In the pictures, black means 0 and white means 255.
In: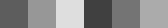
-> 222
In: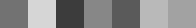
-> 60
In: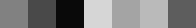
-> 9
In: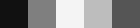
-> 244
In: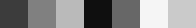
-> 186
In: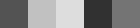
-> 221
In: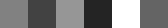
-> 150
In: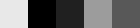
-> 32
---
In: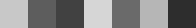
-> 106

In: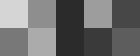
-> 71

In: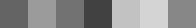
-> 194

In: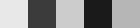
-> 182

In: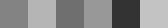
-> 51

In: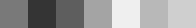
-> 239

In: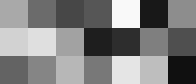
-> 249

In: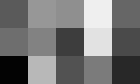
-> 102

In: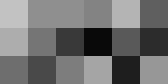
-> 180

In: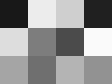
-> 221
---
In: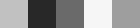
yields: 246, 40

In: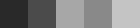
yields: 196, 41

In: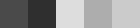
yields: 221, 47

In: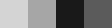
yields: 212, 25

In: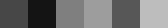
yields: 189, 20

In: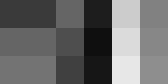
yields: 231, 15
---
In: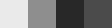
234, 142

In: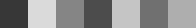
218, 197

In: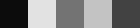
226, 195

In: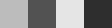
229, 188

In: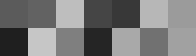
198, 190

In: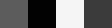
245, 92

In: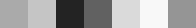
248, 218

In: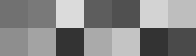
219, 211
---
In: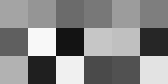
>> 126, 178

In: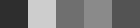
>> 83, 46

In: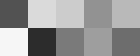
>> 185, 246

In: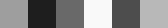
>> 184, 158

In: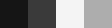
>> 173, 21

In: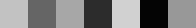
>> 152, 194

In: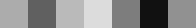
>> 145, 172

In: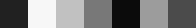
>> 75, 33
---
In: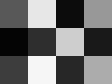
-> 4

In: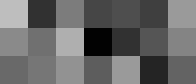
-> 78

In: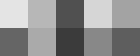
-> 163

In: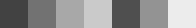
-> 79

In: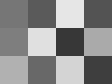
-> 126

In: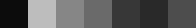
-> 55

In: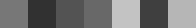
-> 195

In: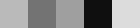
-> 220

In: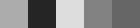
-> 102

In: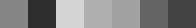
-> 162
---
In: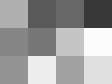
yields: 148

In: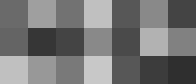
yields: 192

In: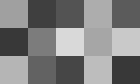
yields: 181

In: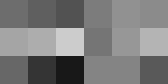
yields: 103

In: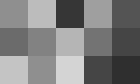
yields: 196

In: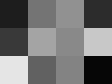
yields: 229

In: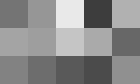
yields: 130

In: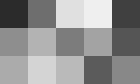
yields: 171
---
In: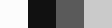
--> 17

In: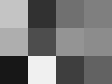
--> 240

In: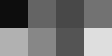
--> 135

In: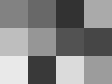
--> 57

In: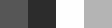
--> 44

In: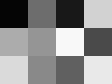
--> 137
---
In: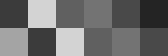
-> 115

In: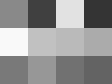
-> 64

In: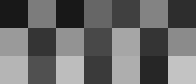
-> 64

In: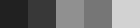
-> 144

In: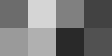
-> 213

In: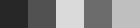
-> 218

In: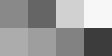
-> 101
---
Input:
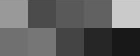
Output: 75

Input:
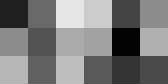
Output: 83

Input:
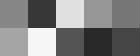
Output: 55

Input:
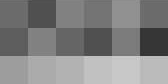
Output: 130

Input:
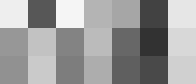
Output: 194

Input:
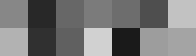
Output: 40

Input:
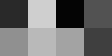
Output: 207
